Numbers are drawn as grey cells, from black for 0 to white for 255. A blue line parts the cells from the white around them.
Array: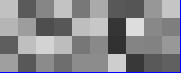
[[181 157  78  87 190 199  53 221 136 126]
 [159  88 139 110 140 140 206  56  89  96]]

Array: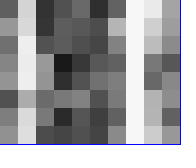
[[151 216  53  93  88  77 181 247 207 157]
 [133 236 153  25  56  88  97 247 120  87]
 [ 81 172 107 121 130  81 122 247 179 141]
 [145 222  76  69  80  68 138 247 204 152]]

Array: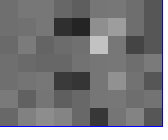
[[111 113 119  47  36 143 157 110  86]
 [111 106 103 103 114 118 119 110 122]
 [122  97 117  95 104 118 119 110 115]]

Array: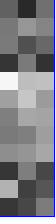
[[120 150 132]
 [ 53 122  50]
 [160 198 155]
 [122 127 158]
 [ 54 126  71]
 [ 55  71 123]]

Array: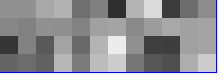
[[135 129 145 143 131 160 164 137 156 168 161 163]
 [101 108  97 183 123 188 205 118  87  79 173 205]]

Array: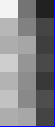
[[183 129  69]
 [206 149  73]
 [194 137  78]]

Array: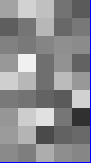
[[ 94 117 183 104 120]
 [152 240 111 146  98]
 [121 115  99  90 209]
 [155 180  74  98 105]]

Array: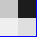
[[239 223]]

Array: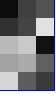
[[ 48  68 225]
 [162 171  96]]
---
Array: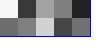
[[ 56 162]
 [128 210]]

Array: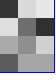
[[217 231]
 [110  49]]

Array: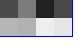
[[123  33]
 [178 238]]

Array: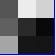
[[236 210]
 [ 42   9]]

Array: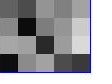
[[ 76 148]
 [ 12 125]]

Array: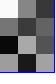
[[134  56]
 [ 59  99]]

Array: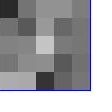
[[116 146]
 [ 89 153]]

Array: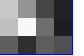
[[148  70]
 [248 110]]
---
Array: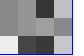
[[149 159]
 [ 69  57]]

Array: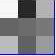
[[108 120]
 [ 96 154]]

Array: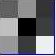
[[  0  61]
 [ 59 237]]

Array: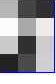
[[169 235]
 [ 48 204]]

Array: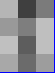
[[126 191]
 [ 93 191]]

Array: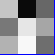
[[230 166]
 [248 110]]

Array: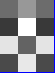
[[255  57]
 [ 99 228]]
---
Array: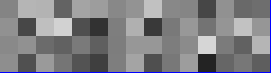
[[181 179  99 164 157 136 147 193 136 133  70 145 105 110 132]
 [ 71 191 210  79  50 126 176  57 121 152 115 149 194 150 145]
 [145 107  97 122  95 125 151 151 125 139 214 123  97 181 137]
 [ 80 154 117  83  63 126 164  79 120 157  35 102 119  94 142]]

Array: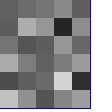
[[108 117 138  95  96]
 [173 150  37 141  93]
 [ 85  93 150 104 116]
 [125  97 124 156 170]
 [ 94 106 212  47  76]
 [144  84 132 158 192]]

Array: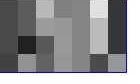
[[ 92 184 129 132 224  55  73]
 [ 92 156 150 132 186  55  73]
 [ 33  88 153 132 186  55  73]
 [145  98 150 132  74 151  66]]

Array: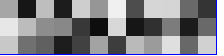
[[ 22 190  28 206 150 240  77 214 213 105  52 166]
 [188 141 136  56  14 216  22  48 124  27 105 231]
 [112  96  29  65 163  61 186 155 223 104 209 200]]

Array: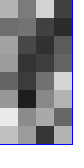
[[123 210  65 180]
 [115  65  43 110]
 [ 71  49  91 162]
 [ 51  62 100 155]
 [ 59 113 212 101]
 [ 30 136 179 152]
 [139 169 103 234]
 [155  53 180 192]]

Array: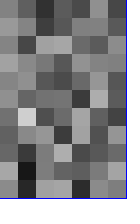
[[ 95  49  91  74 144  71 130]
 [132  62  87 128 129  89 153]
 [ 71 161 166 106  91 140 132]
 [137 120  87 146 131 128 162]
 [144  87  75 105 150  86 133]
 [101 114 116  59 173  91 144]
 [207  79 107 165  96  67 113]
 [137 150  60 162  81 149  97]
 [ 58 124 174  74  88 106 103]
 [ 23 125  99  94 123 164 167]
 [ 39 161 165  44 139 126 139]]
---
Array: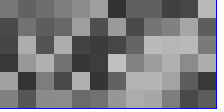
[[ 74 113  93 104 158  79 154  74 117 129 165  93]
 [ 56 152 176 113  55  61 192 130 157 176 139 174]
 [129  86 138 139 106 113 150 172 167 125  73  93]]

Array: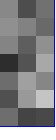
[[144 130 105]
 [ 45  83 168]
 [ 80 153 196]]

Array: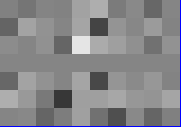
[[100 163 146 133 165  68 148 135 155 131]
 [133 133 133 133 133 133 133 133 133 133]
 [174 153 121  55 159 159 167 151 148 165]]

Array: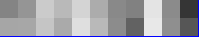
[[166 167 197 170 223 185 140  98 232 143  86]]

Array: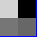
[[118 103]]

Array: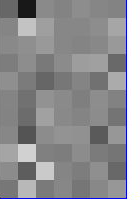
[[133 195 159 135 135 141 166]
 [125 141 121 139 157 160 105]
 [132 113 146 138 127 141 130]
 [135  84 140 147 145  90 151]
 [140  93 202 133 125 143 104]]

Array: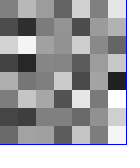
[[ 75  46 124 147  76 155 178]
 [ 67  39 134 132  90 156 200]
 [125 197 167  82 230 122 254]
 [106 162 159  92 197 125 245]]

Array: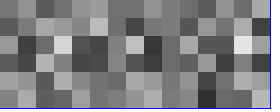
[[ 90 122 167 154 134 187 111  70 119 123  86 150 116 172  66]
 [ 93  70 179 129  71  74 133  82  60 107  96 151  63 128  65]
 [130 170  94 102 157 115 125 147 174 123 135  47 105 102 184]]
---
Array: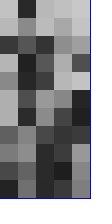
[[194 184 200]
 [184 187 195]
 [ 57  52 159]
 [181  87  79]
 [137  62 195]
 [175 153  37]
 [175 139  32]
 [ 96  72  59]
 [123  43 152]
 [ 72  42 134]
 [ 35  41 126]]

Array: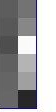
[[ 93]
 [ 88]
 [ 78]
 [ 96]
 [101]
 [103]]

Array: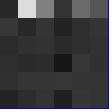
[[ 41 128 107]
 [ 55  52  46]
 [ 43  50  46]
 [ 46  44  55]
 [ 48  54  52]
 [ 35  51  54]]

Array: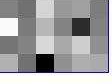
[[129 212 160]
 [250 183  44]
 [117 216 206]
 [177   2 174]]

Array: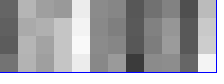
[[101 159 236 134 113  79]
 [ 96 176 243 127 129  88]
 [ 92 163 249 134 125  88]
 [115 159 236 154 139 102]]

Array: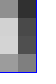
[[143]
 [210]
 [212]
 [156]]

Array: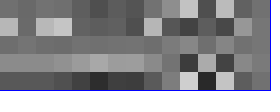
[[112 114  94  92 114 194 187 113]
 [183 184  98  96 182  67  72 118]
 [110 110 114 114 110 135 133 118]
 [139 139 155 156 138  60  67 122]
 [ 88  88  65  63  90 207 196 113]]
